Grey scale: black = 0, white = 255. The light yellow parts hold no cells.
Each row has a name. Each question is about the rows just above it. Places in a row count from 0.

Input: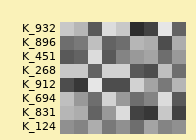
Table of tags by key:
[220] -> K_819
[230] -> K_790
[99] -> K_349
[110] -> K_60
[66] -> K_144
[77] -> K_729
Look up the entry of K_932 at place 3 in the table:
K_819
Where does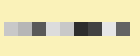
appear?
K_932
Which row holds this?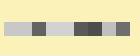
K_268
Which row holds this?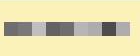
K_896

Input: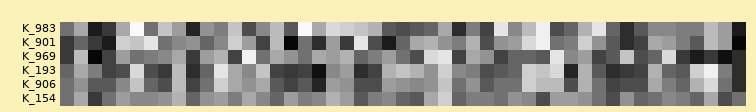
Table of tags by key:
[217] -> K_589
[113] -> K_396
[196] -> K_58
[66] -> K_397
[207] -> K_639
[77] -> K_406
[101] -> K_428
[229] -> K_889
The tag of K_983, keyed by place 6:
K_396
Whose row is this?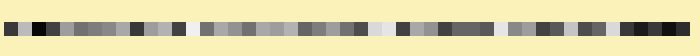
K_969
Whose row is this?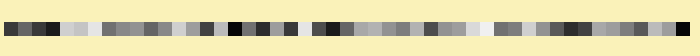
K_901
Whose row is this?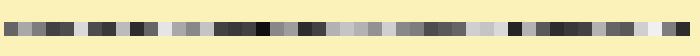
K_193

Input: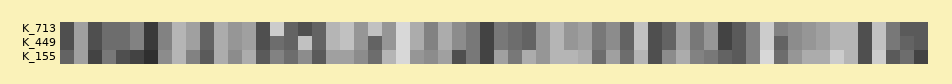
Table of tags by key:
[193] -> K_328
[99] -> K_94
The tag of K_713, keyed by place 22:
K_328
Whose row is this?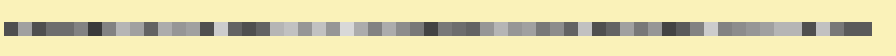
K_713
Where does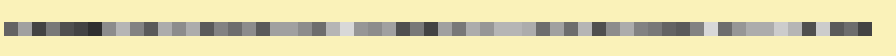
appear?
K_155

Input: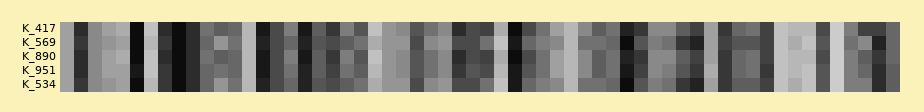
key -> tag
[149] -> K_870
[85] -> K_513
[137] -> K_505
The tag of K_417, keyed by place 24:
K_505
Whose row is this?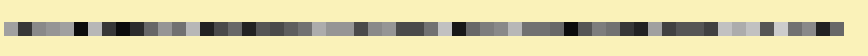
K_569
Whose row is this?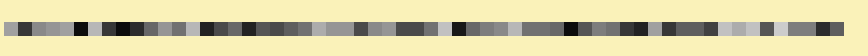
K_534

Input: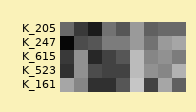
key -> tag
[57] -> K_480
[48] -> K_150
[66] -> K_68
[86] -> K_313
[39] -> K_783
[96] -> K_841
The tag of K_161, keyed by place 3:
K_150
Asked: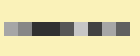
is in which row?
K_161
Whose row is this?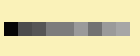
K_247

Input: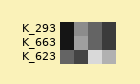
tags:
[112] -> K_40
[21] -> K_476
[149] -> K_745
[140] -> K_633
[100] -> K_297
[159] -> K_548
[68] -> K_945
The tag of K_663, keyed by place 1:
K_548
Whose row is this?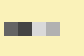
K_623
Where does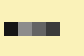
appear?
K_293
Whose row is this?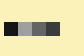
K_663

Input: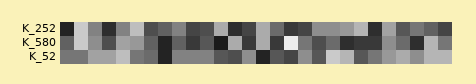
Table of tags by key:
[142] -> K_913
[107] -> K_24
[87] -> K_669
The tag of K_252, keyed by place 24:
K_669
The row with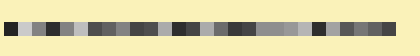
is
K_252
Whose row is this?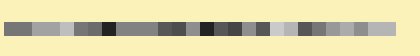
K_52

